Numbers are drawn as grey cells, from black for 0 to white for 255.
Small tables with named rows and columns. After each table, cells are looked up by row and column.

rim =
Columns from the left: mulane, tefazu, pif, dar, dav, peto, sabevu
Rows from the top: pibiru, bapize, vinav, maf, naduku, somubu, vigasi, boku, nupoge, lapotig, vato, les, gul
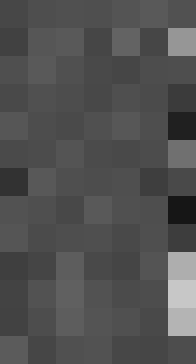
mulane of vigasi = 50
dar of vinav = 73
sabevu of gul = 77
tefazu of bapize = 86
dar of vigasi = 77
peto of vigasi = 62
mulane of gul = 91
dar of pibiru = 79
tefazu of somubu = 76
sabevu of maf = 59
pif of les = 93
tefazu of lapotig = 69

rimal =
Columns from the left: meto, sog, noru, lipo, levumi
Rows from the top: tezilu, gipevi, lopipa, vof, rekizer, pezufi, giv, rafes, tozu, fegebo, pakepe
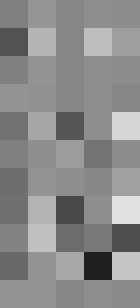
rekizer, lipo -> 142
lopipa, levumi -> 141
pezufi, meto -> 127
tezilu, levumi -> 141
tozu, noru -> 108
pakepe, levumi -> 137
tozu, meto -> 131
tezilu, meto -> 127
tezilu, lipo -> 142
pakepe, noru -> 134
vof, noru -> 134
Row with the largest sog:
tozu

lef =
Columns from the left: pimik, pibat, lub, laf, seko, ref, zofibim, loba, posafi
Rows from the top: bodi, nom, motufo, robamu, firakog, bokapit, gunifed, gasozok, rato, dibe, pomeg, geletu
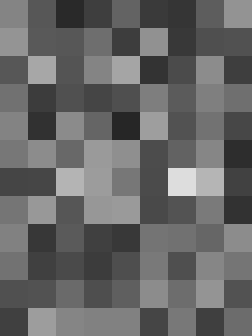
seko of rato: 56
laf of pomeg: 78
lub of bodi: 41
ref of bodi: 58
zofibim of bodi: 53
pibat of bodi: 87
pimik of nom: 148
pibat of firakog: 49
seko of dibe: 78
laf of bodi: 62
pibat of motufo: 167
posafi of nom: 81
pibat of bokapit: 140

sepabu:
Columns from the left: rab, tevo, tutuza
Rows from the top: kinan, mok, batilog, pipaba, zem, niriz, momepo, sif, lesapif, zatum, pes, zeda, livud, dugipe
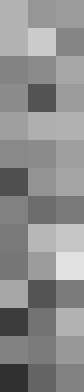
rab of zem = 159
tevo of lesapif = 183
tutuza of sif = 121
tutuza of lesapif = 198
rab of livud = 130
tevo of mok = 203
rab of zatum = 119
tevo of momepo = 147
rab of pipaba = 140
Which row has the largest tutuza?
zatum

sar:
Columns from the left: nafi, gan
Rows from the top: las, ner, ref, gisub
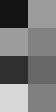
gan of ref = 103
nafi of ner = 156
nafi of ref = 47
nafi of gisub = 215
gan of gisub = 128
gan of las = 156
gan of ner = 130
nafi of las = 20

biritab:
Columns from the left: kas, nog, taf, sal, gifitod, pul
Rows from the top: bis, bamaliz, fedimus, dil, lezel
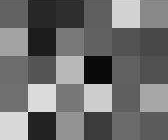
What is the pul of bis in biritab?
136
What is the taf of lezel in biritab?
147
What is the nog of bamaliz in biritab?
28
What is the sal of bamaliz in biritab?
97
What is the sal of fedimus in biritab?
10
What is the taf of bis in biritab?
46
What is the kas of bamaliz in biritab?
163
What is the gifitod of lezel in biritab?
107
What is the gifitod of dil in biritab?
95
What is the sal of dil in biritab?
205
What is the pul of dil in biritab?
167
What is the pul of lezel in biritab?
92
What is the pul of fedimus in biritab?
80
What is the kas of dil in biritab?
112
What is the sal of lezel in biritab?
59
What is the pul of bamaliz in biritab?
72
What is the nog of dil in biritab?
219
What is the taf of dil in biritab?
119
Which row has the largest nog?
dil

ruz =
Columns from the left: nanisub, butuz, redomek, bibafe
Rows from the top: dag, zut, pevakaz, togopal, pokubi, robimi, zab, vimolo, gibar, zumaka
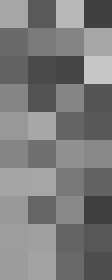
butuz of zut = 122
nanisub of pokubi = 152
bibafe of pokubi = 88
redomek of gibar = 100
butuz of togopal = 83
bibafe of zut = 166
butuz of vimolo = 101
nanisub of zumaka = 156
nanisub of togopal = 133
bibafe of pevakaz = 198
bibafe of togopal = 85
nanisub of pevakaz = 98
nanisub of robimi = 133
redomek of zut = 131

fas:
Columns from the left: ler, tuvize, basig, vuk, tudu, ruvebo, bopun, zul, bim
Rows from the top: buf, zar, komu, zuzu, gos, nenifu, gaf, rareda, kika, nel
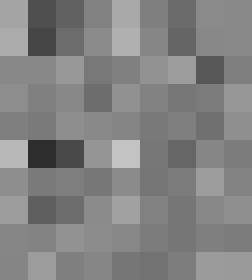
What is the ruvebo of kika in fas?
123
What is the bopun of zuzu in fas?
119
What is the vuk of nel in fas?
134
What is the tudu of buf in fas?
169
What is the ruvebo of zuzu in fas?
130
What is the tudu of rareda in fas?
161
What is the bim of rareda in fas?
143
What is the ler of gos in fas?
127
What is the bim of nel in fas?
154
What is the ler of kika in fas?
134
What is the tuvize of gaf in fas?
122
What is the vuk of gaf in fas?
119
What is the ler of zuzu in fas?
141
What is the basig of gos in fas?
142
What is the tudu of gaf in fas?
139
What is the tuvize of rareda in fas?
95
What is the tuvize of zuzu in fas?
128
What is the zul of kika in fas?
127
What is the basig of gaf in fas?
126
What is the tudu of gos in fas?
132
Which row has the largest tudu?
nenifu

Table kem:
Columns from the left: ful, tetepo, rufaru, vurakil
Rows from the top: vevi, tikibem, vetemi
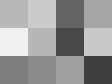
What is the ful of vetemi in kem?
126
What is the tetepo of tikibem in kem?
183
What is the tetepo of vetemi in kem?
139
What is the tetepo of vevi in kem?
203
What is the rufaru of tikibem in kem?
71
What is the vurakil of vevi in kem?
165
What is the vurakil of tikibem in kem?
201
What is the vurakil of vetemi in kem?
63
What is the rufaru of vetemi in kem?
159
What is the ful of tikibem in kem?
240
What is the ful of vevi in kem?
185
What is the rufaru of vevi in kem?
100

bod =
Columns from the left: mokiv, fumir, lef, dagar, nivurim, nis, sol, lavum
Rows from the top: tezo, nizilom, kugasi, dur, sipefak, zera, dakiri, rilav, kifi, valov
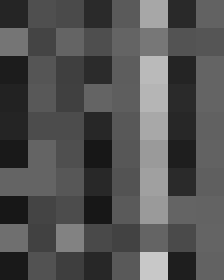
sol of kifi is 74
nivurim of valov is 89
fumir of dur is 88
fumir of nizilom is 68
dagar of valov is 39
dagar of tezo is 42
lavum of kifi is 100

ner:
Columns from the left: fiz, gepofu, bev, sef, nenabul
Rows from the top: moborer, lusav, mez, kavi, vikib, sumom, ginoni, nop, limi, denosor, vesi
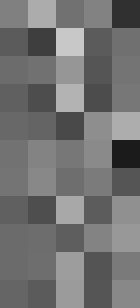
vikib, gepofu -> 100
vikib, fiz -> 104
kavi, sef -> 76
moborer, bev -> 113
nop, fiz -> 96
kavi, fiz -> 96
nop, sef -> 92
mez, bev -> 150
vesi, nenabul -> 136
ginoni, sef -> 123

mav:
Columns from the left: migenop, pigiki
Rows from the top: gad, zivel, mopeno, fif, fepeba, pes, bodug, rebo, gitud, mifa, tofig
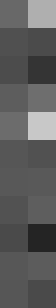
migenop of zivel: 80
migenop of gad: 104
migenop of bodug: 88
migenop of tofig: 86
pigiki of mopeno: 52
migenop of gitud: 74
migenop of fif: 93
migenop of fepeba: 108
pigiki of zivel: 75
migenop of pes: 86
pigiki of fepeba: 200
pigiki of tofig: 74
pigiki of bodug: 89
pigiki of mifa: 92

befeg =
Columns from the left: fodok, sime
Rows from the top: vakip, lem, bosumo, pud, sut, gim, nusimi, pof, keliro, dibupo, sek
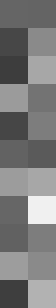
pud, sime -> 115
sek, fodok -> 62
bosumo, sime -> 167
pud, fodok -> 155
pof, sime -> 240
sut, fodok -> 70
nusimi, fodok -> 156
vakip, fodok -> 101
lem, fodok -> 71
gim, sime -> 90
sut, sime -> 125
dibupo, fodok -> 157
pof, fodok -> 102
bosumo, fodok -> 61
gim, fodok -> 98
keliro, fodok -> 97
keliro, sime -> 125
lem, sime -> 138
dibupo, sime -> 138
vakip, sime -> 100

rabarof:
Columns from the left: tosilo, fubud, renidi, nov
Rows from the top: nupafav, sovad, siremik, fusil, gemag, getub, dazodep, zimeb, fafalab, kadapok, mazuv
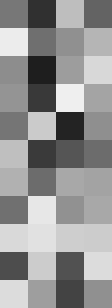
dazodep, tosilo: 177
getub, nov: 108
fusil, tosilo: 148
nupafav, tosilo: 119
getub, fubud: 58
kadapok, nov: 220
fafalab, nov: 204
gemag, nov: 143
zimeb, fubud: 231
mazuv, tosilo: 220
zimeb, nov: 168
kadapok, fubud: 204
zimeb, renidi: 145
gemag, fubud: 203
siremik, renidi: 157
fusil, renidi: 239
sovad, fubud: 111
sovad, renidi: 144
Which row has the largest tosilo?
sovad

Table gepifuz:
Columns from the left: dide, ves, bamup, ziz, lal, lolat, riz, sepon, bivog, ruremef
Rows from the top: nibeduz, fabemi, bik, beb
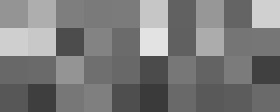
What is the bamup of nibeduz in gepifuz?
126
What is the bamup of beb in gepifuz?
119
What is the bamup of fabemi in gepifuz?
76
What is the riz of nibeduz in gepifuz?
97
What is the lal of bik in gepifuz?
104
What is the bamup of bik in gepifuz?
148
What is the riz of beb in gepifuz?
105
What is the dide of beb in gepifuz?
87

